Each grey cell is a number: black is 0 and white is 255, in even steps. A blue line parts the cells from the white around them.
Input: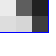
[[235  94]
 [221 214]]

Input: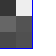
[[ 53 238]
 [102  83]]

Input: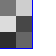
[[119 206]
 [220  71]]

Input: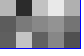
[[183  43]
 [ 92 122]]

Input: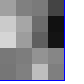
[[160 128]
 [203 166]]

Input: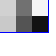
[[209 113]
 [201  84]]

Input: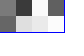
[[122  58]
 [102 223]]
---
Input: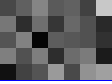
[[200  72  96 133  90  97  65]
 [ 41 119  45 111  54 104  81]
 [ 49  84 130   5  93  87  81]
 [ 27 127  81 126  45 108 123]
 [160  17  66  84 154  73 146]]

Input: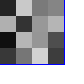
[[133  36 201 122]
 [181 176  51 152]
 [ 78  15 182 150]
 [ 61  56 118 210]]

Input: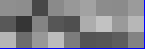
[[155 143 141  71 138 152 162 140 139]
 [183  88  53 132  86  79 173 194 154]
 [131 182 108 152 188 124  84  86  93]]

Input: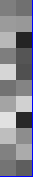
[[112 126]
 [152 155]
 [ 36 184]
 [ 85 126]
 [ 80 214]
 [132 114]
 [209 164]
 [ 40 225]
 [141 190]
 [171 129]
 [ 94 116]]

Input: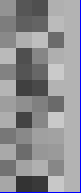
[[179 147  86  79 176]
 [179 125  95 100 187]
 [179 137 175 190 107]
 [179 186  79 134 175]
 [179 130  84 103 202]
 [179 181  64  73 179]
 [179 158 143 128 106]
 [179 174  67 135 201]
 [179 119 137 160 162]
 [179 169 108 151 154]
 [179 114 163 176 135]
 [179 167  51  57 200]]

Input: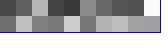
[[250  71  96 182  68  56 140 103  85  81]
 [160 112 192 128 120 205 118 178 189 161]]
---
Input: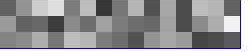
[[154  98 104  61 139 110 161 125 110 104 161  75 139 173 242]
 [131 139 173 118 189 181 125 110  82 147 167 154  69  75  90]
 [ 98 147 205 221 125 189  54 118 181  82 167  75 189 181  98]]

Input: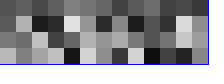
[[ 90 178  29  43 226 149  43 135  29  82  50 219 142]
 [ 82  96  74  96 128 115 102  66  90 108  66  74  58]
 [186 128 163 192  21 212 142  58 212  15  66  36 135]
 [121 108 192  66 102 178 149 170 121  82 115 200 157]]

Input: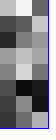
[[ 60 137  18]
 [ 79  11  25]
 [192 244 104]
 [131 214 117]
 [ 40 125 151]
 [158 192 166]
 [ 53 110 178]
 [ 73  91 200]]

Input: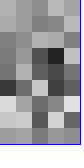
[[123 150  80  36 192]
 [198 205  88 211 101]
 [115 177  94  73 115]
 [218 163 109 135 224]
 [157 163 123 150 142]
 [171 157 129 135 184]
 [177 157 142 184 163]
 [129 142 177 171 129]
 [ 58 109 198  65  94]]

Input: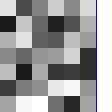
[[176 226  96  88 190 156]
 [ 25 198 102  32  82 176]
 [226  75 130 204 137 218]
 [ 60 124 143 233 247 149]
 [137 102 149 156 211  47]
 [190  25 170  53  60  47]
 [164 247 255 110  39 164]]

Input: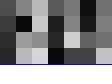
[[ 44 156 141  38 206  99 113]
 [ 78 133 186  91 119  16 113]
 [ 59   9 200  31 133  23 126]
 [ 38 186 214   9  66  66 193]]

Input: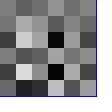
[[105  32  47 190  83 156]
 [126  83  97 163 118 141]
 [126  97 112 148 112 133]
 [ 62 219 141   4 171  69]
 [118 171 148  89 133 105]
 [ 62 204 163  10 156  69]]

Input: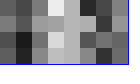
[[ 79  26 114 217 182  86 114 100]
 [ 93  71 122 237 182  41  71 130]
 [ 93  34 136 190 182 136  49 108]
 [122  86 156 163 182 175  56 148]]
